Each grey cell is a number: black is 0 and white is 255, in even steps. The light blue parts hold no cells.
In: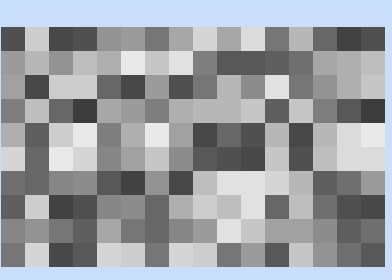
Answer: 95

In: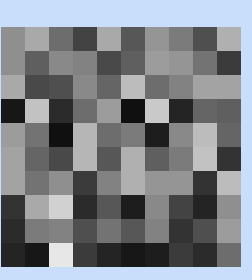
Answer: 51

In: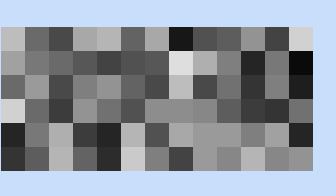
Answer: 209

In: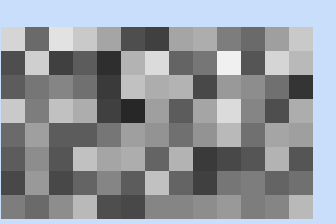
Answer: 92

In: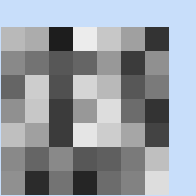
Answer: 191

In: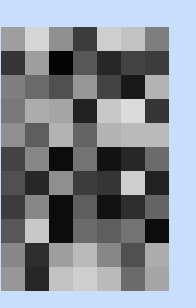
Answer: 87
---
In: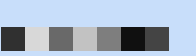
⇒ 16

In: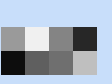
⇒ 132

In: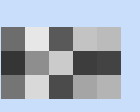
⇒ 195

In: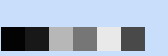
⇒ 233

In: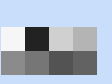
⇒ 208

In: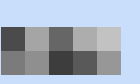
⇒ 173

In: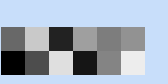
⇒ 125

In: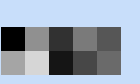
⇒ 122

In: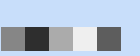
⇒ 239

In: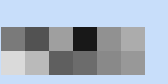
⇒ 145
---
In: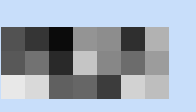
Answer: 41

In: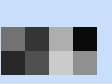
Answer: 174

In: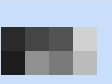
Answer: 83

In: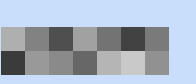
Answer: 79

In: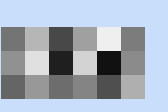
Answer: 31

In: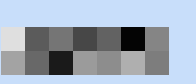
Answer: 117
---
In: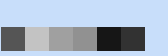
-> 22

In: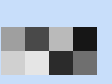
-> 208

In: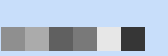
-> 231

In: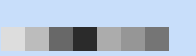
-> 172

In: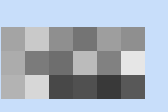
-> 158

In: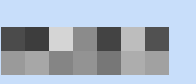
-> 67

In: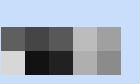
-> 160
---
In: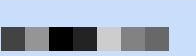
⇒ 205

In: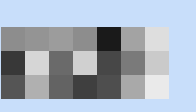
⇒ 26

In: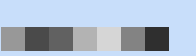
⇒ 214

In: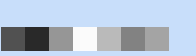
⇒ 186

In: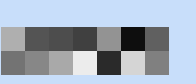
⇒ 147

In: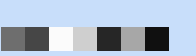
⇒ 38

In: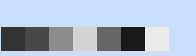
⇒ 102

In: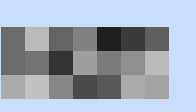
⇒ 31
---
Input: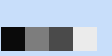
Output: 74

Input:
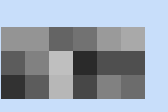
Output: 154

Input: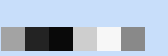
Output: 247

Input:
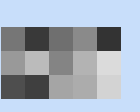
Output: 138

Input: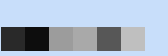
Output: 87

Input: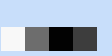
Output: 2

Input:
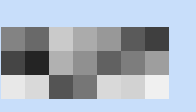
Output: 90
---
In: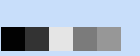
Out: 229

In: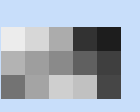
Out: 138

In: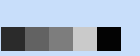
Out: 125

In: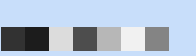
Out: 77

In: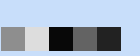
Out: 8

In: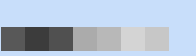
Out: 171
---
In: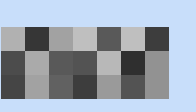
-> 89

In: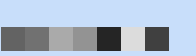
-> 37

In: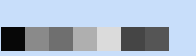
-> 219

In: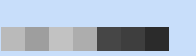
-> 70

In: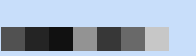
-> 55

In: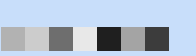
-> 31

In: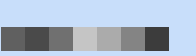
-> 171
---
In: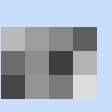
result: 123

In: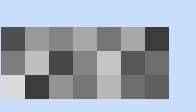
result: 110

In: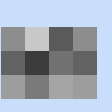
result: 165

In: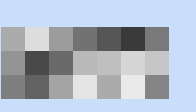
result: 234

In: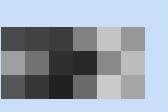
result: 202

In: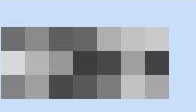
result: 194
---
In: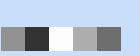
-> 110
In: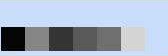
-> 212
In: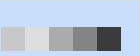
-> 59
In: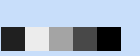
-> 0
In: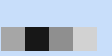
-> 210
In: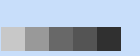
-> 48
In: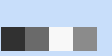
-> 139
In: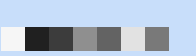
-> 121
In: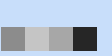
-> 38
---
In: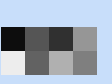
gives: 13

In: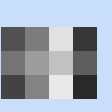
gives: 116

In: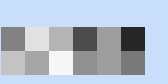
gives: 129

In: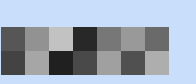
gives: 86

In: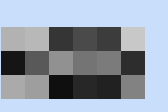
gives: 21

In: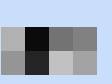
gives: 177

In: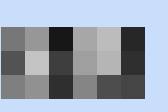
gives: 83
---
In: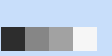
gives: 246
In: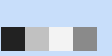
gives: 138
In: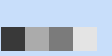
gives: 228
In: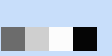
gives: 5
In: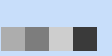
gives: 58
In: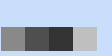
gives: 191
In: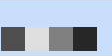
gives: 39
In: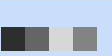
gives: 131
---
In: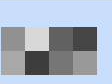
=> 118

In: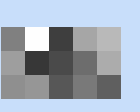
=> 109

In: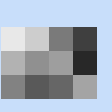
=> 158

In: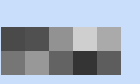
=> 52

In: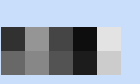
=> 28

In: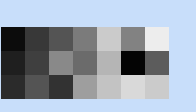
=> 4

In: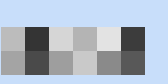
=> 138

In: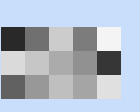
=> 145

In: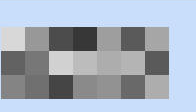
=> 180
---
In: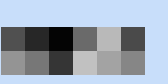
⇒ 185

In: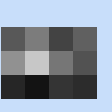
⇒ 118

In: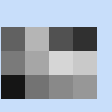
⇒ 214

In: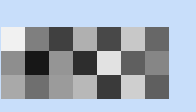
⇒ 95

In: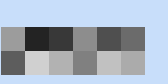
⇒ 79

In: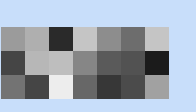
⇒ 82
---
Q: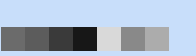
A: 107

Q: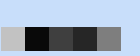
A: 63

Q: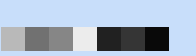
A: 113

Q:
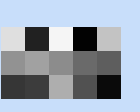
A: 106

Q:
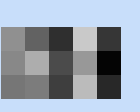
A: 118

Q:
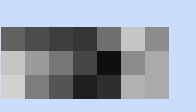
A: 118
